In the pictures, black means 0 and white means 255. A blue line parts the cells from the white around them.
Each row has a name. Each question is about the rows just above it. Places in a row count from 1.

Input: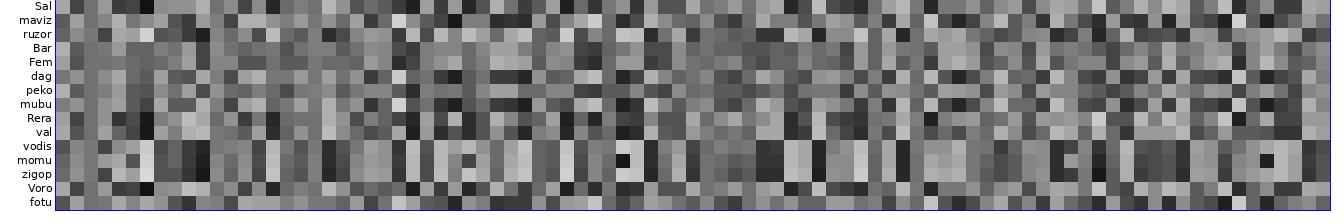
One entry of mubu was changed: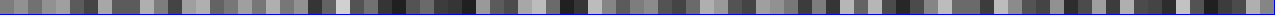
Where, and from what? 74, [75]
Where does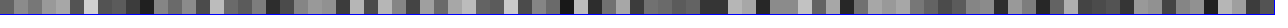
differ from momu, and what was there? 9, [99]
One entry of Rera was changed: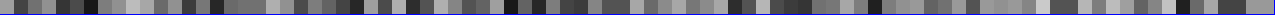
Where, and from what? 37, [32]

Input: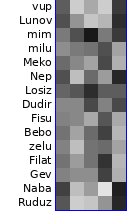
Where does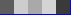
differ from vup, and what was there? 4, [205]
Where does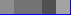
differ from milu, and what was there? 2, [122]
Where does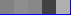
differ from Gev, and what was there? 3, [142]
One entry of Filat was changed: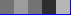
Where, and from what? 4, [51]
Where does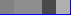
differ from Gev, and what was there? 4, [65]
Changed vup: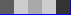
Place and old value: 5, [58]

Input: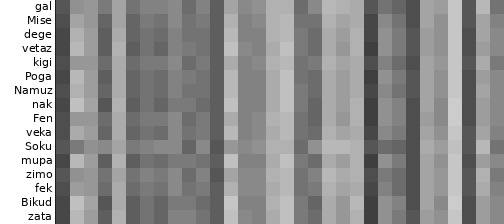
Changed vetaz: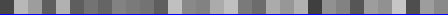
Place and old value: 25, [122]
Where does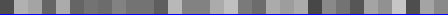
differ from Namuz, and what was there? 3, [157]
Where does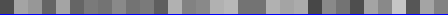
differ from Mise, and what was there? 28, [145]
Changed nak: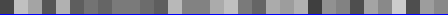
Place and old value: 13, [192]

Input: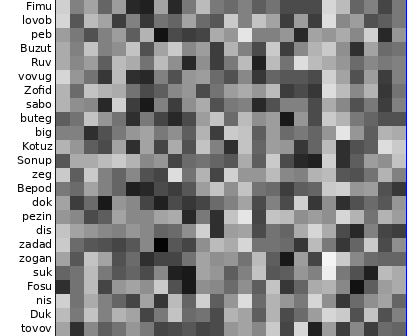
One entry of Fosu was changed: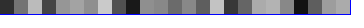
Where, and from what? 14, [143]
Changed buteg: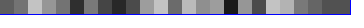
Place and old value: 20, [202]
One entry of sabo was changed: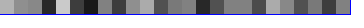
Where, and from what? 5, [208]
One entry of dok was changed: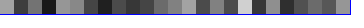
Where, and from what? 3, [107]

